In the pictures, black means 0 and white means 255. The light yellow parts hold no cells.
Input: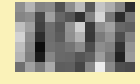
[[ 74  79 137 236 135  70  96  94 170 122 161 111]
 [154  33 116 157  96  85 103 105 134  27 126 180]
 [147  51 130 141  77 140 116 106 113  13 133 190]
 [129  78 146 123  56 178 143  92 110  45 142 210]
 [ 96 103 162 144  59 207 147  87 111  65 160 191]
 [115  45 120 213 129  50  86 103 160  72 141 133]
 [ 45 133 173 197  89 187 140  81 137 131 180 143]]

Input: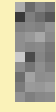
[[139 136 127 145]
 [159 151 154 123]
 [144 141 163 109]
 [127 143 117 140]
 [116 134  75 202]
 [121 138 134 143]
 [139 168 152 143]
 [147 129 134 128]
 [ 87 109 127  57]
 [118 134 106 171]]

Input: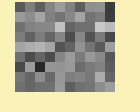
[[156 141 117 113  95 154 113 112 103 112]
 [102 172 120 131 126 151 105 141 102 119]
 [ 93 129 122 108 153 148 150  39 155  73]
 [ 87 138 152 123 155 134  77 101  77 112]
 [157  90 116 147  99  85 165 179 172 164]
 [ 72 122  83 135  77 134 101 125  98 124]
 [186 200 112 112 100 193 136 135 130 113]
 [ 61 124 115 164 135 116 128 164 141 153]
 [ 59 146 142  93 129 156 132  94 126  88]]

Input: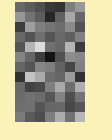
[[182 113 172 125  78  90 122]
 [ 86  72 104 102  85 113 111]
 [116  79 131  86 108 113 108]
 [174 110 169 126  73  66 104]
 [ 50 156 101 109 170 195  50]
 [129  70  99 126 135  85 101]
 [134 140  81  20  62 101 132]
 [ 60 181 103 112 219 179  85]
 [129  96 106  85 111  84 104]
 [ 83 139 109 116 127 158  62]
 [102 168  96  38  93 115 151]
 [151 126  51  57  80  93 105]]

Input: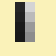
[[140  24]
 [153  26]
 [186  33]
 [212  38]]

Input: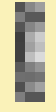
[[ 86  86 126]
 [161 138  80]
 [115 109 111]
 [148 128  90]
 [218 189  64]
 [190 160  64]
 [203 170  62]
 [154 133  85]
 [ 89  89 125]
 [158 135  82]]

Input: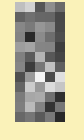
[[ 40 121  90 118 104]
 [118  51 131 186 126]
 [ 47 112 171 167 123]
 [197 219 153 204 100]
 [223  75 244 154  79]
 [ 95 193 119  60 133]
 [ 69  88 180  91 128]
 [ 62 132 133 164 157]
 [ 78 110 139  41 131]
 [ 73 138 150 122 135]
 [ 72 102 103 112  97]
 [106 142  86 210 191]]

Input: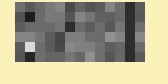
[[ 91  46 105  86 111 144 103 118 100 100 110  38  84]
 [108  46 102  94 112 128 128 135  73  91 109 217  90]
 [135  46 132 145 107 108 126 125  70  92 118 131 132]
 [111  46 118  88 108  93 107  45 115 106 108 106  93]
 [ 90  46 105  96  97 117 132  86 119 121 107  29  82]
 [ 93  46 108 132  91  84 100  75 132 121 105  89 111]]
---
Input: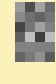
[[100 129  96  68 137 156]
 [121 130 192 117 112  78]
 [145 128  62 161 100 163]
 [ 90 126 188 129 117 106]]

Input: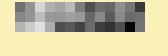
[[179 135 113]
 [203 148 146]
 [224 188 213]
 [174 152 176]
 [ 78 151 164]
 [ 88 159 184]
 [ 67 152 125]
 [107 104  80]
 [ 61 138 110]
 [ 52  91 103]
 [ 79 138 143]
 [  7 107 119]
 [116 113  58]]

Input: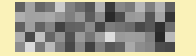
[[140 173  97 174  96]
 [218  73 159 162 162]
 [121 194  99 163 102]
 [186 102 133 169 119]
 [124 146  66 150 203]
 [ 72  81  97 127 130]
 [135 154 100 152 109]
 [ 65 118 139  93  85]
 [127 159  70 140 179]
 [ 88 221 125  42  58]
 [ 99 154 116  77 135]
 [169 158 107 152 122]
 [141 156  73 157 184]
 [133 128  87  86 127]
 [ 77  41  48 164 179]
 [ 72 185 109  53  96]]

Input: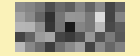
[[183  68 182 162 140]
 [136 100 180 139 132]
 [109 155 143 102 117]
 [ 61 166  54  49  78]
 [112  69 115 117 106]
 [137  59  25 150  93]
 [160  80 133 148 132]
 [ 68 152 120 120  99]
 [138  83 185 220 138]
 [103 123  73  68  69]
 [128  88  93 132 100]]

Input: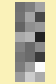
[[155 124 117 130 169 100 115 112]
 [205 160 107 106 181 143 165 127]
 [171 252  59 139  34 153  72 163]]

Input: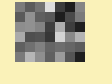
[[122  96 170 141  90 123]
 [182 112  79 145 145  91]
 [143 129  83 132  95 114]
 [ 96 101  55  63  88 221]
 [155 110 211 174  30  60]
 [ 85 102 137  62  74  30]
 [ 30  92 179  31 122 133]]
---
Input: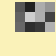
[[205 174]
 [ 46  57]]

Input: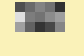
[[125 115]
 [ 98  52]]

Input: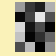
[[ 67 231]
 [ 21  77]]

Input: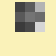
[[116 107]
 [ 73 213]]

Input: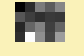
[[ 62  47]
 [101 130]]

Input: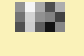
[[210 145]
 [205  94]]

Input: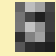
[[ 70  32]
 [194 147]]
